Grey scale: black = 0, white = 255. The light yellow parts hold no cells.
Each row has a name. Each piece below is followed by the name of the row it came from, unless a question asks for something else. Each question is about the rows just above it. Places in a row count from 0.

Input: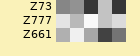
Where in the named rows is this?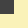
Z661, 3
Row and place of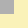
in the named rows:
Z661, 0
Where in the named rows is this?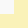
Z777, 2
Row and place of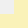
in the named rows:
Z661, 1
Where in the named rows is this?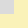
Z777, 4

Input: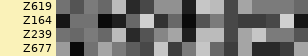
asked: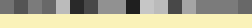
Z619
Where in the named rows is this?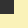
Z164, 7
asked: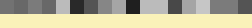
Z239
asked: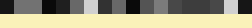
Z164
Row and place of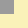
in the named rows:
Z677, 0
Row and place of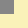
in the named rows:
Z239, 7
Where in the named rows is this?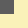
Z677, 5

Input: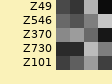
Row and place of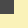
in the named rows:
Z49, 0
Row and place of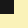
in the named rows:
Z370, 3
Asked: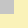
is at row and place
Z546, 3

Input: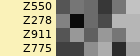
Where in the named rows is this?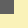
Z911, 2
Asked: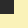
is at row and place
Z775, 4
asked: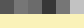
Z550
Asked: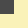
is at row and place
Z278, 3
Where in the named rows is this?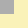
Z775, 3
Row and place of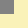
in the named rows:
Z278, 0
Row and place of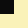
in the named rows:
Z278, 1

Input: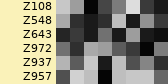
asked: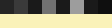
Z643
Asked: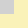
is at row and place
Z957, 1
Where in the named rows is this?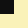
Z643, 7
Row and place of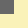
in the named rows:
Z957, 7
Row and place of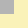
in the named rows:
Z937, 0
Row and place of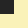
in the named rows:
Z643, 0
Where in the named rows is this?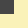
Z108, 3

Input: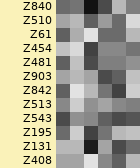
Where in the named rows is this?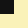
Z840, 2
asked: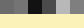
Z840
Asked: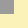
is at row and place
Z510, 3
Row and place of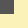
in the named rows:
Z543, 5
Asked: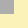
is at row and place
Z61, 1

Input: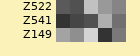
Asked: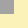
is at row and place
Z149, 0
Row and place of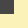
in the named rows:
Z541, 1

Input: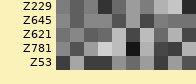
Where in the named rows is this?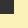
Z229, 3
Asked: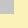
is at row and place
Z229, 8
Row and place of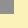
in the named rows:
Z53, 4
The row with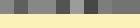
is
Z645
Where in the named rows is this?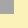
Z53, 1

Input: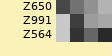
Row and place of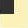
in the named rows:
Z564, 1
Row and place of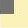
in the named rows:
Z650, 1
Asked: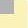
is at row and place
Z650, 3
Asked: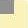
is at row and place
Z650, 2
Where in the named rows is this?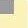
Z991, 2
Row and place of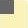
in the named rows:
Z564, 2
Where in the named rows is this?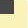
Z650, 0

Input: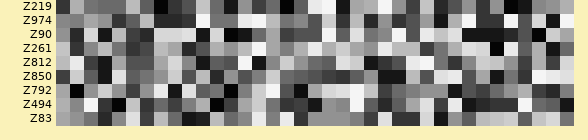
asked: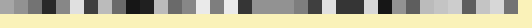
Z83
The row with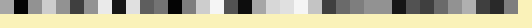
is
Z792
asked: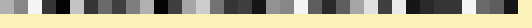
Z494
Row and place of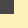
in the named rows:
Z261, 6
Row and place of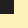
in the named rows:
Z83, 10
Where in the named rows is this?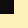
Z792, 17
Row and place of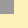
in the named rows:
Z974, 26

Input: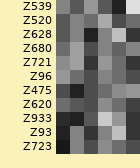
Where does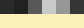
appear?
Z933
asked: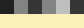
Z93
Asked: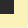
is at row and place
Z933, 0
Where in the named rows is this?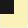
Z723, 0
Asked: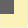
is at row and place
Z680, 4
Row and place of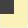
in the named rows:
Z620, 5

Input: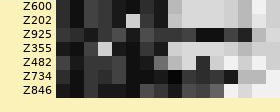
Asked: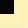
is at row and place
Z734, 8
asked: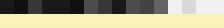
Z846
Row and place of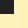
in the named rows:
Z925, 13
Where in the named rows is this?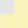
Z202, 14
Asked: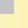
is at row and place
Z202, 8

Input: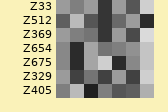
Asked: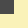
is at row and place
Z369, 5
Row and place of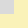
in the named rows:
Z369, 6
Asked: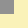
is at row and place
Z654, 5

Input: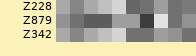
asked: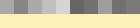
Z228
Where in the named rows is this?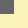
Z228, 5
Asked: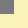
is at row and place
Z228, 9

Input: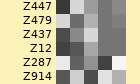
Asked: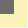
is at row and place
Z479, 1
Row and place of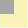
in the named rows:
Z12, 2
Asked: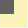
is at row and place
Z287, 1
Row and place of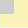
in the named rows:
Z914, 1
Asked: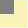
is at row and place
Z479, 4

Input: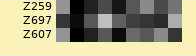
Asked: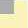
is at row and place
Z697, 8
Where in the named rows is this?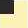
Z697, 7
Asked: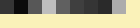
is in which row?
Z697
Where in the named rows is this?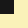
Z259, 4
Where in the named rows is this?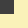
Z697, 5

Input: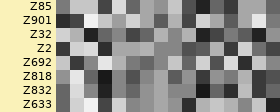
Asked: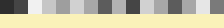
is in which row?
Z901
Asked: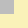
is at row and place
Z832, 13
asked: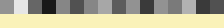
Z818
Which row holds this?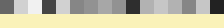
Z633
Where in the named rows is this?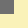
Z2, 14
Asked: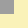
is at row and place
Z901, 4

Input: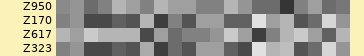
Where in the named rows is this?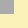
Z323, 6
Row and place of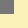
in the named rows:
Z950, 20
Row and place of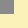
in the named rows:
Z950, 0
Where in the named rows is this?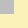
Z323, 16

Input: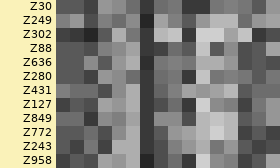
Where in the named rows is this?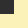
Z636, 6
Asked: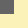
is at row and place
Z431, 7

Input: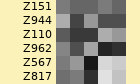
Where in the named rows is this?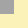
Z962, 2
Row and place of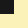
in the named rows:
Z567, 2
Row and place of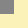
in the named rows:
Z962, 0
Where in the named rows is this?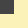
Z944, 1
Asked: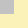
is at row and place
Z817, 4
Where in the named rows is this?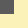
Z110, 0
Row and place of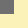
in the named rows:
Z817, 0

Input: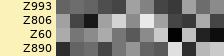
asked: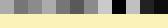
Z60
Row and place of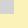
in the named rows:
Z806, 4
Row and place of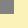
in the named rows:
Z993, 6
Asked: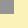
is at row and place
Z890, 5
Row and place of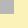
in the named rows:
Z890, 10
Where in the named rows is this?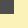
Z993, 3
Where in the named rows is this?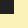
Z60, 10

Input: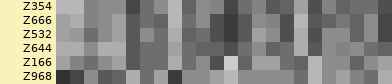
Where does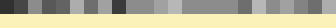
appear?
Z968
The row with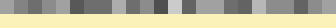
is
Z166
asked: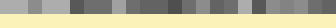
Z644
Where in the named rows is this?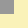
Z532, 1
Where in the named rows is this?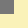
Z666, 20

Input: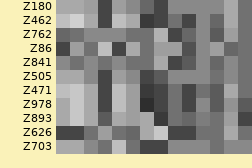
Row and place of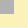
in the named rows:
Z762, 7
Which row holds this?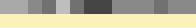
Z703
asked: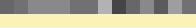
Z762
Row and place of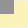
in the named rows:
Z978, 12
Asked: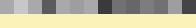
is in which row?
Z893
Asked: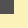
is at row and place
Z86, 9
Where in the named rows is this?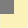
Z893, 10

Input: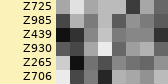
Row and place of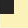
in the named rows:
Z706, 3
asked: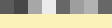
Z930
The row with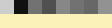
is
Z265
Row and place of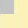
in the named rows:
Z439, 3
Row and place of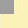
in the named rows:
Z930, 5

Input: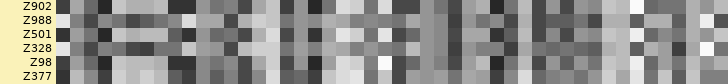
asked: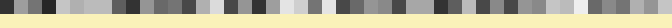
Z501
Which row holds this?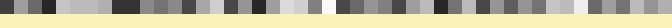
Z98
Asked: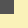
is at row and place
Z988, 47

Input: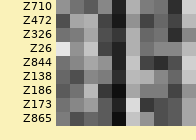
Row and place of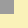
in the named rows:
Z173, 2
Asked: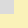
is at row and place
Z173, 5

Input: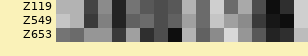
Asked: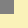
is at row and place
Z549, 3
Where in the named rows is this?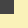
Z119, 2
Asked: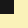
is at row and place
Z549, 15
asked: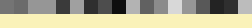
Z653
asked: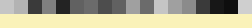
Z549
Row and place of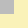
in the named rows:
Z653, 17

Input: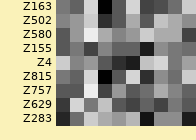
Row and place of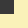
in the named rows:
Z629, 0
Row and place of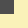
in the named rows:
Z163, 7
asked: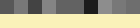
Z155
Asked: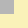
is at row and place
Z283, 5
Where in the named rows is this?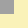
Z4, 9

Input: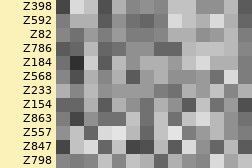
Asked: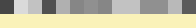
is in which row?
Z398
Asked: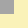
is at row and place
Z798, 12
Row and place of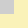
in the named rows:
Z184, 2

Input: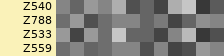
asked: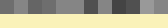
Z559
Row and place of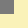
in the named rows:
Z788, 7
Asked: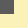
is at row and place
Z540, 11
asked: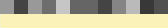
Z533
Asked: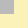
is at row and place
Z533, 9
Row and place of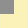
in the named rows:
Z788, 10

